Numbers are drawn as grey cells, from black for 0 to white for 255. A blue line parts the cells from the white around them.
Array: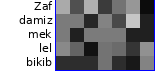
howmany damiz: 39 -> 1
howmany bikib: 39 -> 0
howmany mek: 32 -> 3
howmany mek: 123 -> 4
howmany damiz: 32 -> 1
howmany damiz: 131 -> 1

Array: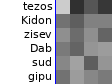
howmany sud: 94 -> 1
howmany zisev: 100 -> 1

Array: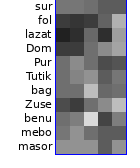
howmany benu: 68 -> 1
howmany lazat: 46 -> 2
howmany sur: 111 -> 1
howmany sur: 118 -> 2
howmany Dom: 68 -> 0
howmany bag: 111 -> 3
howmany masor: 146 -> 4

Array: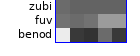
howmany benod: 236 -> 1
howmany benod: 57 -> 2
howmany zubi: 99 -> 4
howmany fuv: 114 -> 2
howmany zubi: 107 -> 1
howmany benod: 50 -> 1

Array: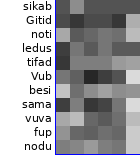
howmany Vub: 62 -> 1
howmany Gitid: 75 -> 3
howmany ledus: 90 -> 3
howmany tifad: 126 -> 3
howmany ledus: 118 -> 2
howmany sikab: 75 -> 0
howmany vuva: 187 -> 2

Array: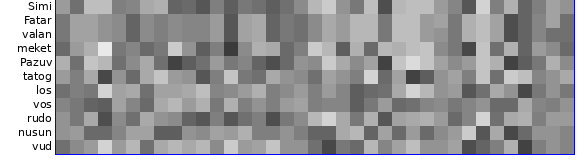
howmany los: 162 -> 3
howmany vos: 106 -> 4
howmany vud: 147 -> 5

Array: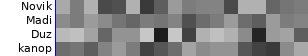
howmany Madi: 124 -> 4
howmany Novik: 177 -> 4

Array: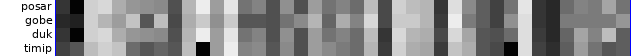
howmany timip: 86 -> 6
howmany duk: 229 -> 1

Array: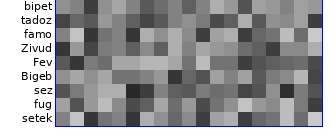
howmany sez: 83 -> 3
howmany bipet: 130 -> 5

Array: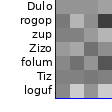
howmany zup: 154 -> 1
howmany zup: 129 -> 2
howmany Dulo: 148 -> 3
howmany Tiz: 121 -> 1
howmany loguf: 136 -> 1

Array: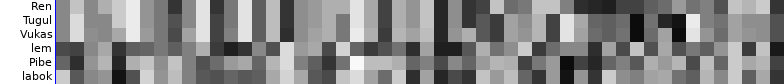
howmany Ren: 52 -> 5
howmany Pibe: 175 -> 4
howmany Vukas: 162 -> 7
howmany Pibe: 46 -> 1
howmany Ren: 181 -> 1
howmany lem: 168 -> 3
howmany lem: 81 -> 4

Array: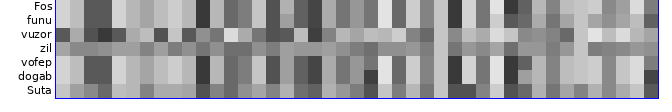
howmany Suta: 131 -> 5
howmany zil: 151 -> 8

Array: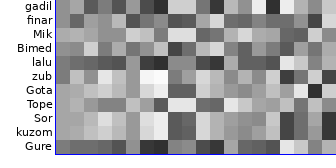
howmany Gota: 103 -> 0
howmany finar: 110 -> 3
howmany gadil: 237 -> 2
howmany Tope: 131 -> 2

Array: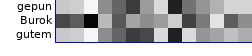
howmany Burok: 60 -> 0
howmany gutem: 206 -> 1

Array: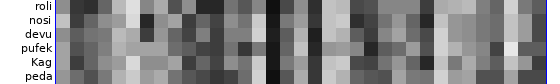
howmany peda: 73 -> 3
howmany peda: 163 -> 3
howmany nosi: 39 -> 2

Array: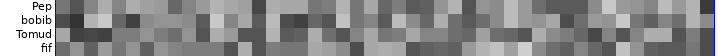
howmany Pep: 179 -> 4
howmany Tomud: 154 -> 1
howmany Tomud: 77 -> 1
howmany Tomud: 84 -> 7
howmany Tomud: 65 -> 2
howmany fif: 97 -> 6
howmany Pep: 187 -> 2

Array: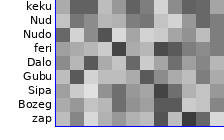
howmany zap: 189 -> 3
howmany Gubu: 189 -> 4
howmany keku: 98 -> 4
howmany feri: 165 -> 0

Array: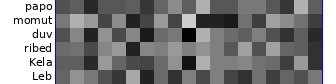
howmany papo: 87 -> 5
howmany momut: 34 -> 3
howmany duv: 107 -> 2
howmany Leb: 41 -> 0

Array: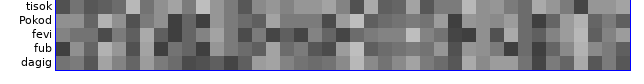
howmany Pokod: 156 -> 4
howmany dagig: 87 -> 4
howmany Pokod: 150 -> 2
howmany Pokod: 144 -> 5
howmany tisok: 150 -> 8
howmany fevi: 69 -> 4
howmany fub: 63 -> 5

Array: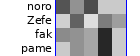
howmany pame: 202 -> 2
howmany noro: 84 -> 1

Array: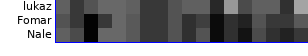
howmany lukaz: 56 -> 3
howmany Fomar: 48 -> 2
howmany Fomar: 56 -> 6
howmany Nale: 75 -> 2
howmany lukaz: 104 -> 2

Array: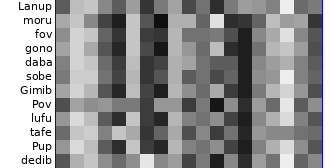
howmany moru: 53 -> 2
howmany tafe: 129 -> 1
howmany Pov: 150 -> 3
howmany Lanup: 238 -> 1

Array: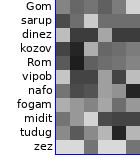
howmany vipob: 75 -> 0
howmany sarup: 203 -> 1
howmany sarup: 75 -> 1
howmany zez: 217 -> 4
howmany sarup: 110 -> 4
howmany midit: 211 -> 1
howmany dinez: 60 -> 4

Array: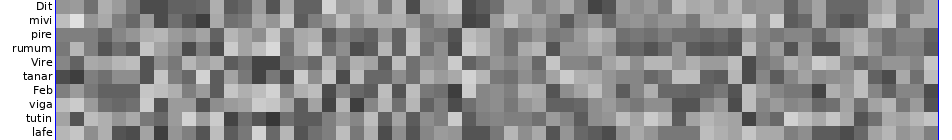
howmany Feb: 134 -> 8
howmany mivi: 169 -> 8
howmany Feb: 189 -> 8
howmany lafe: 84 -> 7

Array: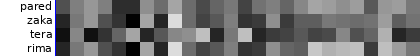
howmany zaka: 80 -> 1
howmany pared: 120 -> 2
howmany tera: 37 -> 4
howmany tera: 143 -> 1

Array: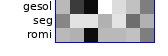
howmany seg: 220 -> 0
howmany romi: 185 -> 3
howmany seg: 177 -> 2

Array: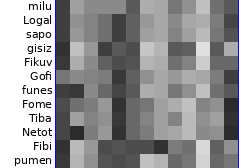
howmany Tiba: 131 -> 3
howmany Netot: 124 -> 2
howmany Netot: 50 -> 1
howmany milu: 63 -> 1
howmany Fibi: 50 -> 2

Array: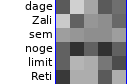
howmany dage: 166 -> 1
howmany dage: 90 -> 2
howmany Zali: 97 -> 1
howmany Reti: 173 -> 3
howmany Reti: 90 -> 1
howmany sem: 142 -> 2
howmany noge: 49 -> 2

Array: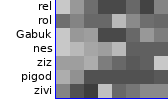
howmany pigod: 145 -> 1
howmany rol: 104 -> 3
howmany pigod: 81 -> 5
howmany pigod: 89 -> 1
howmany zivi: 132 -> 1
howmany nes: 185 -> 2

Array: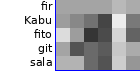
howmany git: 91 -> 1
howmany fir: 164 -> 4
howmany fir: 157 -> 0

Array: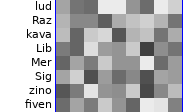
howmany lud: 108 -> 2
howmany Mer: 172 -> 0
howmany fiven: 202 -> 1

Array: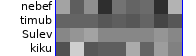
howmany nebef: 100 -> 1
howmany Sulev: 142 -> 0
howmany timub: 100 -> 4
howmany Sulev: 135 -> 6
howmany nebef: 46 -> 2
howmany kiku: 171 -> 1

